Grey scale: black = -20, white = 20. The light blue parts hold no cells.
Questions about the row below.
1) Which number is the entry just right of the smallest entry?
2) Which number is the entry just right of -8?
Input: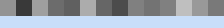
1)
5
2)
0

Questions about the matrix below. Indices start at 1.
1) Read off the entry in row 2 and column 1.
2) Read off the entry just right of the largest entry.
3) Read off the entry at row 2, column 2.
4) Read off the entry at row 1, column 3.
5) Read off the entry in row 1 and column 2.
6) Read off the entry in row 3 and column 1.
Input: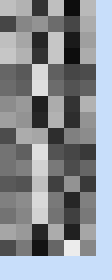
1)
-9
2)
1
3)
1
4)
-12
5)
8
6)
10

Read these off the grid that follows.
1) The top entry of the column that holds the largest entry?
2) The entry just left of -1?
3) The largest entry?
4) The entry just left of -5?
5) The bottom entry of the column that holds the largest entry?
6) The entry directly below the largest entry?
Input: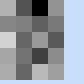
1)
8
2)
-5
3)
13
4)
0
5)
7
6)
6

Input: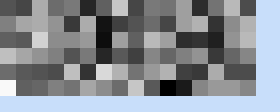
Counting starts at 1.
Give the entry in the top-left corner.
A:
-7
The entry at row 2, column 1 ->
0
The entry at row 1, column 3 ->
7
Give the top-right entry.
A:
-8
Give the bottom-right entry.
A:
1
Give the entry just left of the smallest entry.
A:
-6
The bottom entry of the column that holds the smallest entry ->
-20
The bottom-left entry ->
19
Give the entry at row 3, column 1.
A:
-5
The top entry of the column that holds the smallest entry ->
-2
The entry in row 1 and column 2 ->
-9

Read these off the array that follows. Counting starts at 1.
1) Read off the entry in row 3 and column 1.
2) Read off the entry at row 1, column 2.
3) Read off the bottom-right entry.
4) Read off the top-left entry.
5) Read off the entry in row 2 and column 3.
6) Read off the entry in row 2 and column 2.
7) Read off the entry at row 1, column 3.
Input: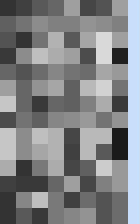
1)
-7
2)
-10
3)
-3
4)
-12
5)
2
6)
-2
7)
-6

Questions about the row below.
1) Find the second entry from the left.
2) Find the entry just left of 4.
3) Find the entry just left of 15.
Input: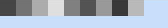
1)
-2
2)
-7
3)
7

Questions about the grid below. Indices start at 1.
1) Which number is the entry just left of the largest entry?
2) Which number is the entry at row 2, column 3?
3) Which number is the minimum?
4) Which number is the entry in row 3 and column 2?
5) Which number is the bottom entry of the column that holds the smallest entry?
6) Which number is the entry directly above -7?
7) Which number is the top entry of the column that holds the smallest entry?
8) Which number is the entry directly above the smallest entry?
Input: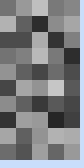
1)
3
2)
-13
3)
-14
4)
-8
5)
-4
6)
-5
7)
-1
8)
-6

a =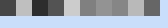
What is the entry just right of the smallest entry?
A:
-7
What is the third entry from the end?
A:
1
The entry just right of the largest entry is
0

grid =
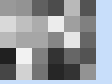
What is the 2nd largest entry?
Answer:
17
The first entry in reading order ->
4
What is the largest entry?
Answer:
18
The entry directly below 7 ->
6
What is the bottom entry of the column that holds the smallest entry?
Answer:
-9
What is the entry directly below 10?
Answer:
6
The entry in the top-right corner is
-7
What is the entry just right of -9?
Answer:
13
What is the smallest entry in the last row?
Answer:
-14

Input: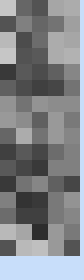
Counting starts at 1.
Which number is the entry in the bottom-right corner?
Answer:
-7
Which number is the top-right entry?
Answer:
7
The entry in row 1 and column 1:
11
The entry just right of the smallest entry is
4
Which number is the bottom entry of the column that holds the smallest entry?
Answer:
10
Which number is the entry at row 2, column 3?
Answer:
-4
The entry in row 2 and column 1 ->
-7
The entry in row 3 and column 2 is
-8
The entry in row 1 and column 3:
-7
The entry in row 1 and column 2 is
-4
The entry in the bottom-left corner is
-7
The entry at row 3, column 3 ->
-3
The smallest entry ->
-13
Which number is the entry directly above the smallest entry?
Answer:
-10
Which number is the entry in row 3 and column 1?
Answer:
9

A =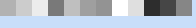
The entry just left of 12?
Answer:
8
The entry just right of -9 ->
1
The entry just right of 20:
15

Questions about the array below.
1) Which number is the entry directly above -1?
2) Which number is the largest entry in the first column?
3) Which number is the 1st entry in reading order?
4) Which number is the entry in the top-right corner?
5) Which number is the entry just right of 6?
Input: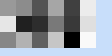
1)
6
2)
16
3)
4
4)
17
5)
-10

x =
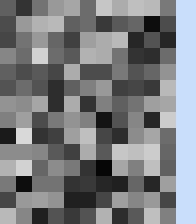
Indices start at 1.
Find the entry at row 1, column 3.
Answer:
-2
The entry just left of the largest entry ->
-16
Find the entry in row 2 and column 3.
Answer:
8
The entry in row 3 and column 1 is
-9
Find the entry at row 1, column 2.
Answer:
-12
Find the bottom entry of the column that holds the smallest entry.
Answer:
8
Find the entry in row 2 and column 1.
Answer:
-8
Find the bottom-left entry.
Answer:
9
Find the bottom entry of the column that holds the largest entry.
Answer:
1
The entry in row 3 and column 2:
-2
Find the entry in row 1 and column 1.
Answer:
-5
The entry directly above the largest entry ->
5
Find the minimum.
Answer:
-19
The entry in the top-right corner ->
-1
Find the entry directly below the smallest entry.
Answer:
-14
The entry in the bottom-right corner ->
0
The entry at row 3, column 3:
4
